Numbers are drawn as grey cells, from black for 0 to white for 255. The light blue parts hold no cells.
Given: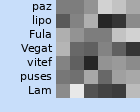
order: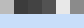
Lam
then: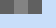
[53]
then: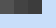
[187]
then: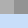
[125]
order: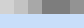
paz
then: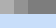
[195]
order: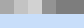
paz

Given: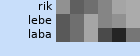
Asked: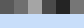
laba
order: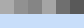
lebe

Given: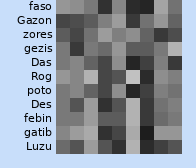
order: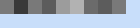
febin
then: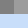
[57]
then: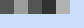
[43]
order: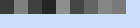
Das
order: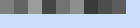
zores
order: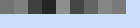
poto

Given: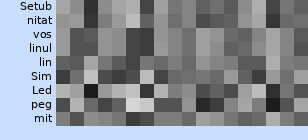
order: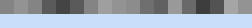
vos
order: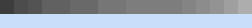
mit
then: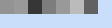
[147]

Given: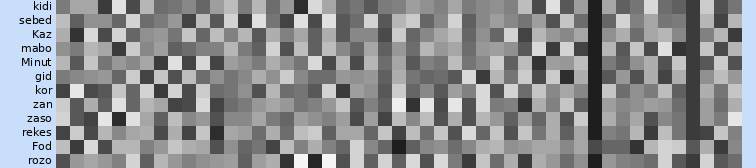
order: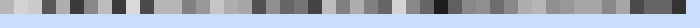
Fod
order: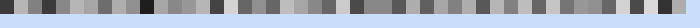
Kaz
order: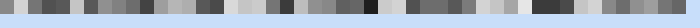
kor

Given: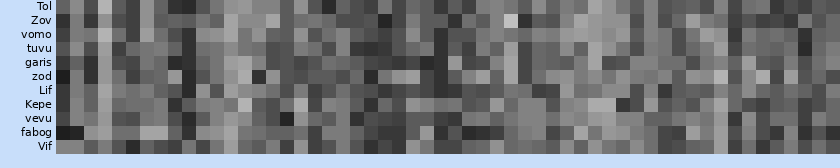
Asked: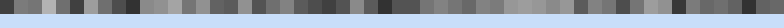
vomo
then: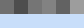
[91]
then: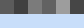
[104]
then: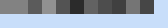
[104]
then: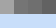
[98]
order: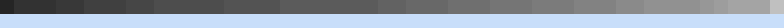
Zov

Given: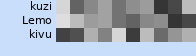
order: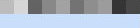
kuzi
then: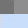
[156]
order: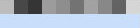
kuzi

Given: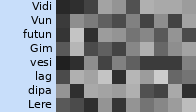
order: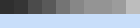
Lere
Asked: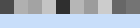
lag
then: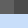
[129]
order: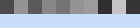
futun
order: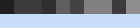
vesi
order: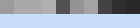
Vidi

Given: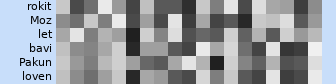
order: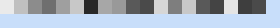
loven
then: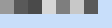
[68]
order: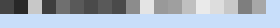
Moz
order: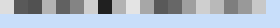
Pakun
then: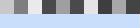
[89]
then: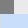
[74]

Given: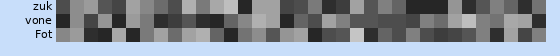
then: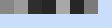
[162]
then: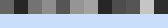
[100]
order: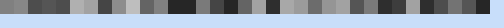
zuk
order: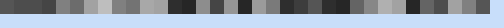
vone
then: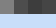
[85]

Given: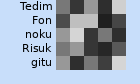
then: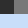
[62]
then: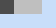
[31]
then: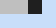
[70]
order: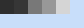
noku
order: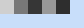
Tedim
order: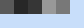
Risuk
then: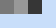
[39]

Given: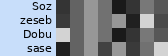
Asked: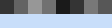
Soz
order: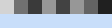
sase
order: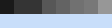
Soz
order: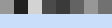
zeseb

